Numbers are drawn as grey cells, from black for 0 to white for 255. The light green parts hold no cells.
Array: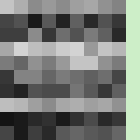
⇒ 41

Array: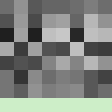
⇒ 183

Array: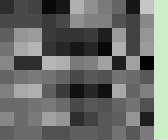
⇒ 149

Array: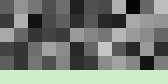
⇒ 103

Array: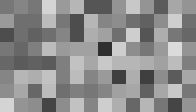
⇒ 103
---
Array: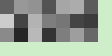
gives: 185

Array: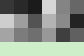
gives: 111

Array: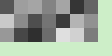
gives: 47

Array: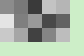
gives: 65

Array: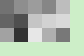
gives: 231

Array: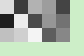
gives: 244

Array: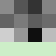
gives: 15

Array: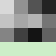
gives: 20

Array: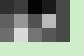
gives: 115

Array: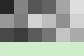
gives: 91
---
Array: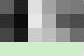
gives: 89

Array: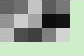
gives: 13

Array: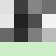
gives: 77

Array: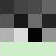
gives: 108

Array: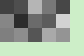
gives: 92

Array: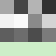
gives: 138

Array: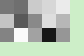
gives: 222

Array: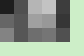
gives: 152

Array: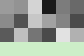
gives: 132
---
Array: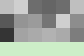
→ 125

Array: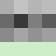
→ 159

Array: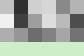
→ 115

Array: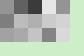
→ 217

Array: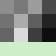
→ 14

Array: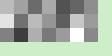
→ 136

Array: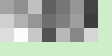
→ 213

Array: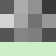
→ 77
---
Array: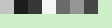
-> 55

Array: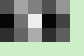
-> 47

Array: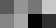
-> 199

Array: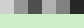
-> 150

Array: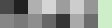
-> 142

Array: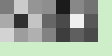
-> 176
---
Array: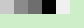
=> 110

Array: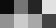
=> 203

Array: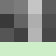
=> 65

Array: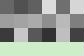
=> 50

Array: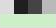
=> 31

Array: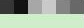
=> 201

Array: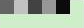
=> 66
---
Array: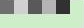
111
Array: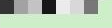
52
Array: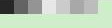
39
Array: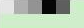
229
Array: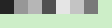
36
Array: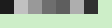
28
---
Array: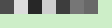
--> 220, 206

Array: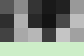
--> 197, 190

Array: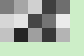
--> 235, 227

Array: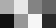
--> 246, 231

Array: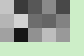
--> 210, 197

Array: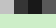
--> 194, 88

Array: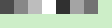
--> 255, 189

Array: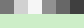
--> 246, 209

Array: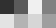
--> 240, 227

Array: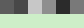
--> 199, 142
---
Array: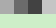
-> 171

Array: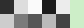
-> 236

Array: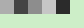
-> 173

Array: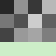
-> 184

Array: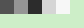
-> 213

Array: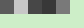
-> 121

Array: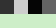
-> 99
